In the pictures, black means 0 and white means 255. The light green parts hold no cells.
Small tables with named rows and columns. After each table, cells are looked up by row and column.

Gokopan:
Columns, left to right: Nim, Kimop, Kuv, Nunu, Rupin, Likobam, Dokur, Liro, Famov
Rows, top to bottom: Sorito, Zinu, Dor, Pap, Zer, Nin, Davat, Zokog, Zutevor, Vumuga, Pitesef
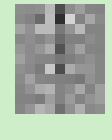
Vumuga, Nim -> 131
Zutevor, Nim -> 133
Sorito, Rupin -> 77
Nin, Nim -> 160
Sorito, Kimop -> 140
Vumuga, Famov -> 157
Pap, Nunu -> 146
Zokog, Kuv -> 134
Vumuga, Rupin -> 131
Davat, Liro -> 149
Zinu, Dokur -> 131
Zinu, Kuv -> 106
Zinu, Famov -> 138
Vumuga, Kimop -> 131
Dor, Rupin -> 121
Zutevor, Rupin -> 132
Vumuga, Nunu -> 158
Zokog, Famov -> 134

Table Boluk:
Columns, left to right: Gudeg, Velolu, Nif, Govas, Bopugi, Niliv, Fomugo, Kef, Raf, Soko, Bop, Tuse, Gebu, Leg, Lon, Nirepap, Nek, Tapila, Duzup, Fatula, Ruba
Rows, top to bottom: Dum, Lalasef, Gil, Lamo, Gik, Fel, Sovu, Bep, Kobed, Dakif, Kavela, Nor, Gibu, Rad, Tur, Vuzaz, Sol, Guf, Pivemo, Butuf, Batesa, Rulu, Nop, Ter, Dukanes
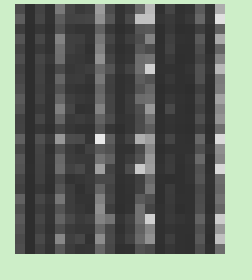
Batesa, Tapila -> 49
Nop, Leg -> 134
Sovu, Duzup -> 81
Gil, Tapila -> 48
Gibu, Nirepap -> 51
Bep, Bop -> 49
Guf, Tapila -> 52
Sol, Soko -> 67
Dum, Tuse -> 61
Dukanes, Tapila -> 48
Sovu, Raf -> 106
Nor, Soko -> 75
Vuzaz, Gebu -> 83
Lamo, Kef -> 53
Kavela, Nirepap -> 72
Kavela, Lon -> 46
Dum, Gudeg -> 75
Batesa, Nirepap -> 56
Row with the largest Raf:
Rad

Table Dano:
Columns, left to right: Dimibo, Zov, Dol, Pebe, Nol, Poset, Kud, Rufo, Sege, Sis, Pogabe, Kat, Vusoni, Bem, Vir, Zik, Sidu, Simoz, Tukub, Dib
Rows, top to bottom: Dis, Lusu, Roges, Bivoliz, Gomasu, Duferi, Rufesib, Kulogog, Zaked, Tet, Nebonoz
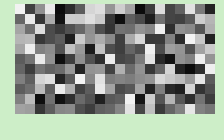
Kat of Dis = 164
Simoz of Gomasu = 81
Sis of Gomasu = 77
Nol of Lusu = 19
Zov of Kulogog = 95
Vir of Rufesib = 100

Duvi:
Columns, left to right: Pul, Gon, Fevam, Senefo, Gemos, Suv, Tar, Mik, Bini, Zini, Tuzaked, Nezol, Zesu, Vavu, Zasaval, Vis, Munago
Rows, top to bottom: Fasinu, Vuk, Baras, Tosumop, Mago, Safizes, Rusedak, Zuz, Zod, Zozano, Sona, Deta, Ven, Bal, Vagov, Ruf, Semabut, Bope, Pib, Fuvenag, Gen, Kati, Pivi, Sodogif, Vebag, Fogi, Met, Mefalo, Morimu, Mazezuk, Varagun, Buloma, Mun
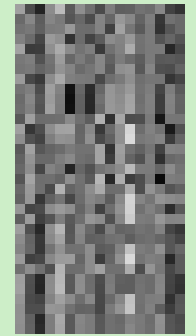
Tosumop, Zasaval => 84
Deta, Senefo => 109
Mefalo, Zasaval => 133
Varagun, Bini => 71
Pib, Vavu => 147
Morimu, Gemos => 186
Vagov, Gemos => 108
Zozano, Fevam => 87
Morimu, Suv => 89
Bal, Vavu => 125
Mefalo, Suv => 90
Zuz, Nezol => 143

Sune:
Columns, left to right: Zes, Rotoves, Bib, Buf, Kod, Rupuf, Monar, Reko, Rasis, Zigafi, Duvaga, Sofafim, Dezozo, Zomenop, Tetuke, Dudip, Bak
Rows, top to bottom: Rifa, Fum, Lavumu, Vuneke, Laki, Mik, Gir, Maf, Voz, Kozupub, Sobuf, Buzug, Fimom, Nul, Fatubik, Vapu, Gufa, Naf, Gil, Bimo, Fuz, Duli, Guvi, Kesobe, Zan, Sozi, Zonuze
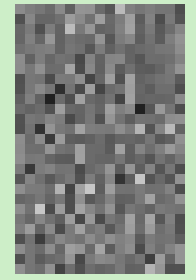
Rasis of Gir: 97
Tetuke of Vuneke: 92
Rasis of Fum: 158
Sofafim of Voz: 159
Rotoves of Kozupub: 128
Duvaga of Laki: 113
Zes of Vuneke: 102
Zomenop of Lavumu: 121
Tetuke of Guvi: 110
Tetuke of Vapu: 115
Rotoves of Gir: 120
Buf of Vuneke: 151
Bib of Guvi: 100
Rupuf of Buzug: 74
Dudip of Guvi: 121
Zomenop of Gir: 91
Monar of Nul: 91
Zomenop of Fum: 130
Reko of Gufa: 105
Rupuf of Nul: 94

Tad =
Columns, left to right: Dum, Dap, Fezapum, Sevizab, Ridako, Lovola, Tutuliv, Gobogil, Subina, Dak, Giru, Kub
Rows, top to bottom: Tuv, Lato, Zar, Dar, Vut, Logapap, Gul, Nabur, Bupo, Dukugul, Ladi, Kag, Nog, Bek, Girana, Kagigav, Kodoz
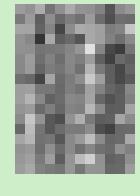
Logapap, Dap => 156
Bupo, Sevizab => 119
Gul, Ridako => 117
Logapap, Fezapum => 111
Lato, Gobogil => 155
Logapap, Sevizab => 130
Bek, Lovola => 137
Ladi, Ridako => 103
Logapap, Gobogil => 156
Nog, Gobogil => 140
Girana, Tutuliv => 113
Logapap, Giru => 106
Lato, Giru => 111
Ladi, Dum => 148
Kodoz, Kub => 156
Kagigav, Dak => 97
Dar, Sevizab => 169
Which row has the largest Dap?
Kag

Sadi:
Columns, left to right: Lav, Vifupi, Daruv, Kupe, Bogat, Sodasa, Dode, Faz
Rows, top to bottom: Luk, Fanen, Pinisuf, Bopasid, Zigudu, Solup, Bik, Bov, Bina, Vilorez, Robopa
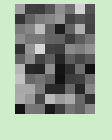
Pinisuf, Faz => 66
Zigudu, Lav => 50
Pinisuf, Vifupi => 135
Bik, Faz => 18
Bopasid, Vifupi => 120
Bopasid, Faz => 117

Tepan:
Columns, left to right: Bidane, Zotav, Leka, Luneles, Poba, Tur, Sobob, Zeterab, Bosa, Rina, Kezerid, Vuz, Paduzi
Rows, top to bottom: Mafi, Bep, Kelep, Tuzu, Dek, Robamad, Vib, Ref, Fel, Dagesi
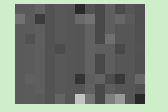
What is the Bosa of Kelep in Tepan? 73
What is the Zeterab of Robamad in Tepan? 97
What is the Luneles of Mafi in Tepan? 83
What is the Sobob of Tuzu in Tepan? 85
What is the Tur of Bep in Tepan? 86
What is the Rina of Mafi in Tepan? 94
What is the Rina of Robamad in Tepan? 94
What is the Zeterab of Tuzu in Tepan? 97
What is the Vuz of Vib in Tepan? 86
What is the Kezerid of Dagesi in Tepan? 153
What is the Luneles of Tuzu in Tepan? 83
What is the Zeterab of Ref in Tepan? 93
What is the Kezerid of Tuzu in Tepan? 86
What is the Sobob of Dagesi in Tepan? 195
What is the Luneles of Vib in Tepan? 83
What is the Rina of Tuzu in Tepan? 111
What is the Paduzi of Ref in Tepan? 103
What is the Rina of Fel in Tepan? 94
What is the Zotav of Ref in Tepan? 95

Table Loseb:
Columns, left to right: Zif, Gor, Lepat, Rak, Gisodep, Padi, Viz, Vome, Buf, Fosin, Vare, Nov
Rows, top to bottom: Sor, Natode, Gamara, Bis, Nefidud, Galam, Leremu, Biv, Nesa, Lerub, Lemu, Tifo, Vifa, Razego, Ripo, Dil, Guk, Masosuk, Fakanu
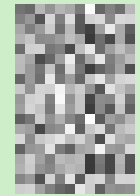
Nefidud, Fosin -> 159
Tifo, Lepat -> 204
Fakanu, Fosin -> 147
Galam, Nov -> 187
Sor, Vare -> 111
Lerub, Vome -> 70
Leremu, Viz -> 118
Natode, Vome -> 208
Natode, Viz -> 91
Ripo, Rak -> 226
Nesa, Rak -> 207
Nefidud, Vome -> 231
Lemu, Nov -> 97
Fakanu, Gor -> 210
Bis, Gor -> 197
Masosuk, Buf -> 214
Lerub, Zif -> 152
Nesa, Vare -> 195
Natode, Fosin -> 137
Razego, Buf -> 78
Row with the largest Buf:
Ripo

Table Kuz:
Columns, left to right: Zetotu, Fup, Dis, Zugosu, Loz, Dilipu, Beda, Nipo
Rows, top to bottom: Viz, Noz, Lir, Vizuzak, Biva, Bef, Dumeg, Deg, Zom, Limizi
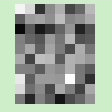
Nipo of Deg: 47
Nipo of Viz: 184
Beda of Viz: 103
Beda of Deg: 119
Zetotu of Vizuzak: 128
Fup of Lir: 89
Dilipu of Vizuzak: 184
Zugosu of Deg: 155
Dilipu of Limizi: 76
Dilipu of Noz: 134
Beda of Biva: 173
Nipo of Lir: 81
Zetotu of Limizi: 121
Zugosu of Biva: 164
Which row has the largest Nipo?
Viz

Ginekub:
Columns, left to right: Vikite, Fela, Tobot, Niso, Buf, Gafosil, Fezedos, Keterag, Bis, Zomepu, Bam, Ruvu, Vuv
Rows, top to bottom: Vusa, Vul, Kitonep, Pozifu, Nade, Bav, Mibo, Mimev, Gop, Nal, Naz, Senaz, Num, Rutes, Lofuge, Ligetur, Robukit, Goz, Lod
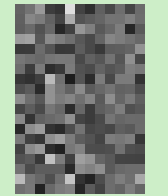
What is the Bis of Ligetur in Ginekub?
101
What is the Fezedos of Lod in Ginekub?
38
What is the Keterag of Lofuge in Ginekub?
77
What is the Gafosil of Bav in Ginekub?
120
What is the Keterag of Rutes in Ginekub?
83
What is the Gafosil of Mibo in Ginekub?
123
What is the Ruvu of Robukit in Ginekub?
109
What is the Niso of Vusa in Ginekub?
61
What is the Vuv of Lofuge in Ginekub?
75
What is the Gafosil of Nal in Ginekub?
133
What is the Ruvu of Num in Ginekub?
89
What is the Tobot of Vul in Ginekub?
124

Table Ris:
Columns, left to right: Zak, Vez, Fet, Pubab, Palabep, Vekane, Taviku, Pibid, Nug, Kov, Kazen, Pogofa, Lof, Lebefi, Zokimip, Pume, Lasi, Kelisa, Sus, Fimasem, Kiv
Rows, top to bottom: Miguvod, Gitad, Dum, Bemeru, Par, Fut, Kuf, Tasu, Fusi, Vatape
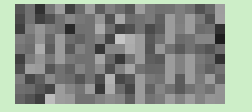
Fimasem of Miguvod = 103
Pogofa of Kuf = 166
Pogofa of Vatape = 96
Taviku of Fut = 113
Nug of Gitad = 150
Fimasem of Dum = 113
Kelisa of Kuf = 156
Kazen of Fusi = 108
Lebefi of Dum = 74
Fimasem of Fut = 109
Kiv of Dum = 50
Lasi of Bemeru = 108
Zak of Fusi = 111
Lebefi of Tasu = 121
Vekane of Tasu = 108
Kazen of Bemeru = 197
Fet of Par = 173
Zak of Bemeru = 125
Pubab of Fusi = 69

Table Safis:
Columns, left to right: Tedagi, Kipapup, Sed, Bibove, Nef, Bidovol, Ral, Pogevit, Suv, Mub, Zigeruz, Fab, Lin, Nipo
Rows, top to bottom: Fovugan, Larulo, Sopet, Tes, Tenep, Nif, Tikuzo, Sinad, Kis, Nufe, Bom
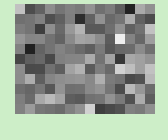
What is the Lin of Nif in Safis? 160
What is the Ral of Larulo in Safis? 45
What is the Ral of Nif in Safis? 134
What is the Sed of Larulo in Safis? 129
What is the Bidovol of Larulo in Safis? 127
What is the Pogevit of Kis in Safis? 137
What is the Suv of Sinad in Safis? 175
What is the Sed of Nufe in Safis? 168

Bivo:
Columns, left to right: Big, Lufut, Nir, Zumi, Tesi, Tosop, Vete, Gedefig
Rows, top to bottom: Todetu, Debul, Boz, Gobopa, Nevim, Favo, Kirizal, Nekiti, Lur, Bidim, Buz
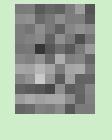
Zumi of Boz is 121
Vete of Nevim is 121
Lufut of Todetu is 124
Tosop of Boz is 134
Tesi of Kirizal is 125
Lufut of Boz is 117
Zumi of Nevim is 86
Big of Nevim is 117
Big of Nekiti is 132

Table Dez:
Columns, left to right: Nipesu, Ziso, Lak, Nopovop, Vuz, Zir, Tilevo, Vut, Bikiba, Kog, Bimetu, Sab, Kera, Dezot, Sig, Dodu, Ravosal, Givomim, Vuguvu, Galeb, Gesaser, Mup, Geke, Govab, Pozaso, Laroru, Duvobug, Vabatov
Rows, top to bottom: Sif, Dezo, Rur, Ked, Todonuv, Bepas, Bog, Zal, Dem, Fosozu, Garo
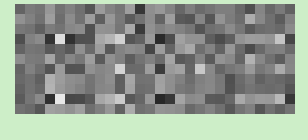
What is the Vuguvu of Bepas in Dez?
132
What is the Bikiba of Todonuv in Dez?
157
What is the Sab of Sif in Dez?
158
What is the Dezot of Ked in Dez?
154
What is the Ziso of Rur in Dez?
115
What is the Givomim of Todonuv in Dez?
169
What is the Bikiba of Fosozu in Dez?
166

